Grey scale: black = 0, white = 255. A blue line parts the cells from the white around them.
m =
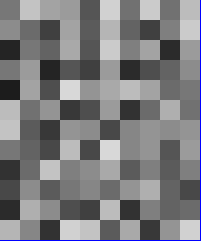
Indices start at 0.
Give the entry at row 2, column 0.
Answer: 36
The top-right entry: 188
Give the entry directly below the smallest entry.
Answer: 188
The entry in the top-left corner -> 119
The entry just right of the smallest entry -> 163
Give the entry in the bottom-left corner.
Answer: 181
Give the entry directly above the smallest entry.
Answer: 119
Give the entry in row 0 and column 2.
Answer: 163
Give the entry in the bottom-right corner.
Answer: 209
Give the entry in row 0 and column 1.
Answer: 195

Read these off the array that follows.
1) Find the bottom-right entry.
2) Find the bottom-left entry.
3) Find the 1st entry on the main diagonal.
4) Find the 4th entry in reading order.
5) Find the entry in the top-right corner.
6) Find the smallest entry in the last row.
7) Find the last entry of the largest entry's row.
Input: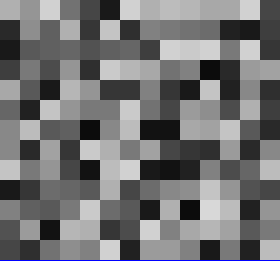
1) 188
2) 70
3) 176
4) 114
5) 70
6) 25
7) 149

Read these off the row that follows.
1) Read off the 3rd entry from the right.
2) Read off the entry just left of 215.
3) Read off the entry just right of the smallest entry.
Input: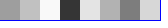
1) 178
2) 125
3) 228

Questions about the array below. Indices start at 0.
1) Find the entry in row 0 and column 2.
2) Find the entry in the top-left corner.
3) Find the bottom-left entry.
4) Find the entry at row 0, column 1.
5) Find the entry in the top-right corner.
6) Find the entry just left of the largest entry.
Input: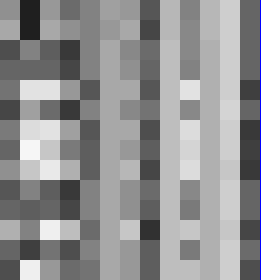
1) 152
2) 144
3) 78
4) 31
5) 101
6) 101

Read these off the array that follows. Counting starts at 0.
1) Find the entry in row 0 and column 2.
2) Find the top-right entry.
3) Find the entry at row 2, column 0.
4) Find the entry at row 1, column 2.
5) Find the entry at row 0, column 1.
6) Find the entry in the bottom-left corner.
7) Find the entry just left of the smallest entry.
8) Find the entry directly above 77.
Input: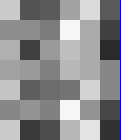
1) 89
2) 89
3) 176
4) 123
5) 83
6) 203
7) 170
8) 129

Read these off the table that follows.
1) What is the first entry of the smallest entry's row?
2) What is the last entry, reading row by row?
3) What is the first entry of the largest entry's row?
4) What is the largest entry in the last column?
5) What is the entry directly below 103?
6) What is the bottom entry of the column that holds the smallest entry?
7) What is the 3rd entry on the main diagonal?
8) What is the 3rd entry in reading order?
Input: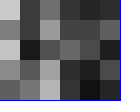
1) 95
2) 37
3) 202
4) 95
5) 45
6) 17
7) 81
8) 110
